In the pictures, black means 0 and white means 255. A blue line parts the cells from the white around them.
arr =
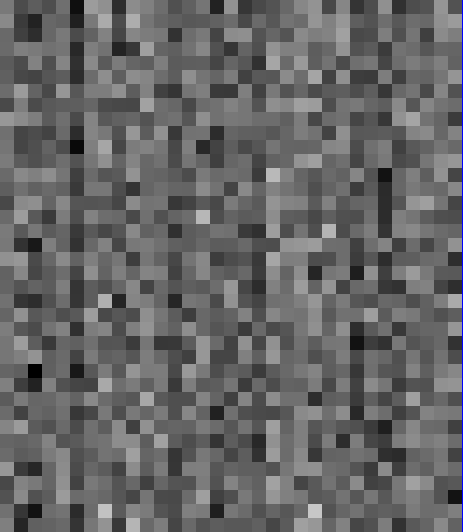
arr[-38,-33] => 121
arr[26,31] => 122
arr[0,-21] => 80
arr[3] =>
[106, 127, 122, 113, 117, 40, 126, 114, 35, 55, 159, 100, 95, 114, 135, 81, 53, 100, 79, 147, 128, 128, 93, 104, 147, 82, 91, 59, 114, 108, 86, 103, 101]
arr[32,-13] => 108
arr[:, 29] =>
[77, 109, 117, 108, 124, 103, 116, 86, 165, 132, 89, 81, 127, 121, 149, 117, 137, 108, 94, 155, 127, 78, 121, 96, 84, 118, 131, 83, 160, 84, 135, 140, 98, 109, 161, 128, 123, 89]
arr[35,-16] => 121
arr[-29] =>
[112, 69, 76, 67, 106, 44, 133, 120, 81, 151, 92, 145, 56, 114, 115, 44, 101, 96, 95, 87, 102, 125, 114, 67, 144, 88, 89, 92, 85, 132, 138, 103, 131]
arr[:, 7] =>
[144, 171, 130, 114, 90, 142, 125, 75, 88, 120, 166, 144, 85, 119, 86, 109, 71, 130, 103, 99, 80, 176, 73, 133, 84, 95, 123, 169, 107, 121, 93, 115, 115, 92, 110, 104, 194, 147]
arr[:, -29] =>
[111, 98, 121, 117, 133, 93, 150, 93, 111, 106, 77, 110, 117, 98, 136, 124, 101, 99, 138, 109, 126, 109, 78, 130, 102, 106, 108, 81, 117, 112, 106, 84, 137, 140, 145, 155, 115, 105]
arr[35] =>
[82, 138, 81, 93, 155, 107, 111, 104, 86, 70, 117, 74, 73, 108, 159, 65, 79, 121, 100, 150, 128, 120, 88, 93, 115, 87, 119, 88, 117, 128, 110, 83, 19]
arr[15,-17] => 99
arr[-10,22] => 45
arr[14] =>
[72, 138, 143, 100, 136, 85, 84, 86, 70, 139, 115, 117, 55, 67, 89, 72, 123, 102, 90, 148, 132, 129, 90, 129, 87, 101, 104, 44, 85, 149, 159, 117, 69]
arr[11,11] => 113
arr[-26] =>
[106, 137, 128, 142, 117, 63, 107, 85, 90, 147, 103, 100, 91, 76, 122, 106, 111, 106, 59, 185, 131, 101, 87, 106, 98, 134, 83, 18, 102, 127, 94, 146, 69]
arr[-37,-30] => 103
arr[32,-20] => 83
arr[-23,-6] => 44
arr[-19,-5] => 126
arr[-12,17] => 91
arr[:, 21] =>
[135, 108, 138, 128, 154, 109, 102, 160, 124, 125, 100, 147, 101, 105, 129, 91, 116, 150, 127, 142, 156, 127, 115, 119, 113, 107, 120, 97, 112, 138, 127, 127, 137, 143, 69, 120, 104, 160]
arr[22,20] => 118
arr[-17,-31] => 45
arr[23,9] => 127
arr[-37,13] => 88
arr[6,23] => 91
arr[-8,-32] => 155
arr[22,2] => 88
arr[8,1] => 139
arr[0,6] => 156
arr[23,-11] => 144

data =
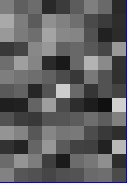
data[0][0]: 126
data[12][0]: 130
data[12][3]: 70
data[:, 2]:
[108, 91, 110, 136, 133, 110, 38, 100, 56, 87, 101, 125, 81]
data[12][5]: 83
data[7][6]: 29
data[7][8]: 208
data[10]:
[50, 36, 101, 151, 90, 66, 64, 34, 184]
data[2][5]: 133
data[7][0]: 31
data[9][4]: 118
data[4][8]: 49
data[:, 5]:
[92, 111, 133, 104, 104, 56, 105, 45, 92, 121, 66, 108, 83]
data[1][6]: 74
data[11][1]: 148
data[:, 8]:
[41, 45, 43, 153, 49, 48, 67, 208, 129, 46, 184, 45, 75]
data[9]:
[148, 132, 87, 134, 118, 121, 76, 57, 46]
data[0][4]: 59
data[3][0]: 56
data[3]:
[56, 68, 136, 152, 97, 104, 88, 70, 153]
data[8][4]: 85
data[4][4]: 25
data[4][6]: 179
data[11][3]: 62
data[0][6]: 127
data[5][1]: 116
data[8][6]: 110
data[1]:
[169, 125, 91, 144, 129, 111, 74, 59, 45]

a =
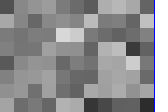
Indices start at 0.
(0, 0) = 81
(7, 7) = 72
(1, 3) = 136
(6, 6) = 168
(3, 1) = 117
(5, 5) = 104
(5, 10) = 106
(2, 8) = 98
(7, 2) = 121
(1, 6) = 187
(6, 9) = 146
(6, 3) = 160
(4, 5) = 125
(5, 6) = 102
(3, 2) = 118
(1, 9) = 101
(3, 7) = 178
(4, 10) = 120
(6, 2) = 112
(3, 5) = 144
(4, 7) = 168
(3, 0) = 128
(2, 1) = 116
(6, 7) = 159
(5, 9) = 162
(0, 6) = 91

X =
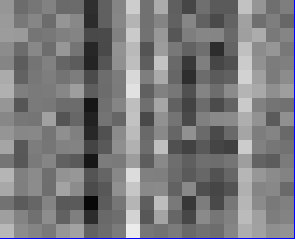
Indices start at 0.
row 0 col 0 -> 150
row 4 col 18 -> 145
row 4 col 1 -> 92
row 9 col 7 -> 81
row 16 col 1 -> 140
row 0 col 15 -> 90
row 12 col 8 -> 136
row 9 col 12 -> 102
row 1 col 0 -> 154
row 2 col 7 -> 74
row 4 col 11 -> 195
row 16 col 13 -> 105
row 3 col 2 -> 136
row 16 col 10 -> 119
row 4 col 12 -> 105
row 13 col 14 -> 79
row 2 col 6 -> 73
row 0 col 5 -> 107
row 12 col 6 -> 84
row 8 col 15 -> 137
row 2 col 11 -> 152
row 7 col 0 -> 150
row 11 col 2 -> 122
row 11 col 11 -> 137
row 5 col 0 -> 171
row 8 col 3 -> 161
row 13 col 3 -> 110
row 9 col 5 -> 128
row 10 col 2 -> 125
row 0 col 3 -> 130
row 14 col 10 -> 94
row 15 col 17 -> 187
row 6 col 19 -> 143
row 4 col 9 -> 190
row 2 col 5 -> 132
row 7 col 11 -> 166
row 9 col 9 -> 187
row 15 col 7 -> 105

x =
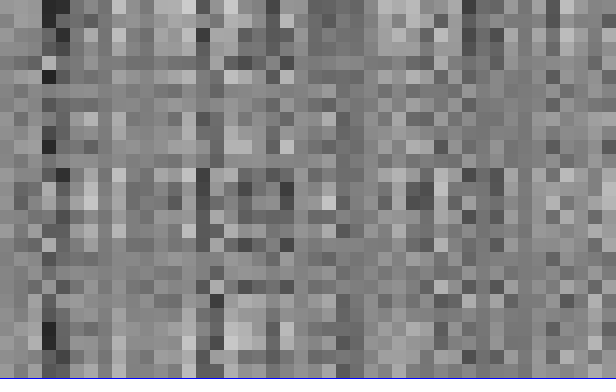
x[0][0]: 151
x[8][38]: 149
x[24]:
[153, 138, 176, 42, 100, 147, 145, 126, 178, 140, 140, 143, 139, 196, 115, 75, 199, 181, 168, 104, 174, 144, 133, 152, 86, 103, 147, 141, 162, 149, 145, 100, 127, 135, 116, 148, 115, 116, 144, 125, 126, 136, 181, 121]
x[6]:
[132, 117, 136, 126, 133, 141, 143, 129, 135, 123, 131, 119, 112, 136, 122, 101, 132, 135, 140, 135, 126, 130, 139, 153, 111, 124, 133, 112, 133, 110, 121, 121, 111, 149, 126, 136, 118, 123, 127, 144, 110, 126, 148, 132]
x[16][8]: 182
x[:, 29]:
[185, 181, 147, 157, 105, 177, 110, 159, 105, 145, 174, 115, 153, 93, 78, 144, 120, 107, 157, 119, 126, 113, 131, 173, 149, 155, 125]
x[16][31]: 138
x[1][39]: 83
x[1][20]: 183
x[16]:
[154, 121, 156, 93, 94, 153, 174, 127, 182, 126, 130, 139, 120, 188, 89, 96, 174, 142, 153, 116, 126, 148, 138, 171, 88, 111, 148, 127, 172, 120, 113, 138, 118, 138, 115, 124, 131, 117, 152, 147, 132, 143, 172, 155]
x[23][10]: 136
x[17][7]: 122
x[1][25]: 108
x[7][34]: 121
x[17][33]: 108
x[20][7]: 120
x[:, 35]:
[101, 138, 78, 100, 93, 136, 136, 123, 115, 129, 147, 139, 83, 85, 111, 89, 124, 89, 127, 141, 85, 163, 134, 144, 148, 94, 127]
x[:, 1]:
[155, 157, 131, 139, 111, 154, 117, 143, 112, 135, 154, 120, 134, 102, 96, 132, 121, 111, 143, 124, 122, 121, 128, 153, 138, 138, 124]
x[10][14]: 143
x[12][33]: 74
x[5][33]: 97
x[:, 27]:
[182, 163, 159, 159, 119, 163, 112, 151, 118, 142, 156, 115, 163, 116, 98, 152, 127, 123, 149, 118, 139, 107, 131, 157, 141, 159, 130]
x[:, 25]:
[101, 108, 111, 113, 134, 104, 124, 117, 118, 110, 108, 122, 109, 128, 126, 120, 111, 131, 117, 121, 126, 118, 114, 106, 103, 113, 110]
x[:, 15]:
[147, 118, 167, 152, 162, 111, 101, 136, 109, 107, 104, 97, 160, 151, 107, 168, 96, 164, 129, 95, 172, 62, 97, 102, 75, 157, 96]
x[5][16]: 190
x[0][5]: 114
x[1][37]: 122
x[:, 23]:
[99, 89, 124, 109, 128, 105, 153, 98, 173, 136, 100, 153, 124, 162, 195, 107, 171, 133, 101, 147, 117, 167, 149, 108, 152, 111, 165]
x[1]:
[131, 157, 152, 43, 101, 110, 93, 119, 141, 147, 132, 149, 166, 159, 138, 118, 176, 169, 138, 90, 183, 128, 107, 89, 121, 108, 127, 163, 130, 181, 162, 94, 154, 93, 120, 138, 122, 122, 129, 83, 146, 128, 130, 92]
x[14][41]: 140

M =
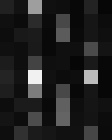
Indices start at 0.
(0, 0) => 33
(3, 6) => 75
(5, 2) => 241
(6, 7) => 7
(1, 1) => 11
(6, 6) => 22
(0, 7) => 6
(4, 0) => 28
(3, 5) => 15
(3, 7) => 20
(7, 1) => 27
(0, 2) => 158
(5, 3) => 17
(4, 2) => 67
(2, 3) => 9
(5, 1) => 19
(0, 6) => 35
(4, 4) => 16
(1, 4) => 72
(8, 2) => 77
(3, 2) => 26
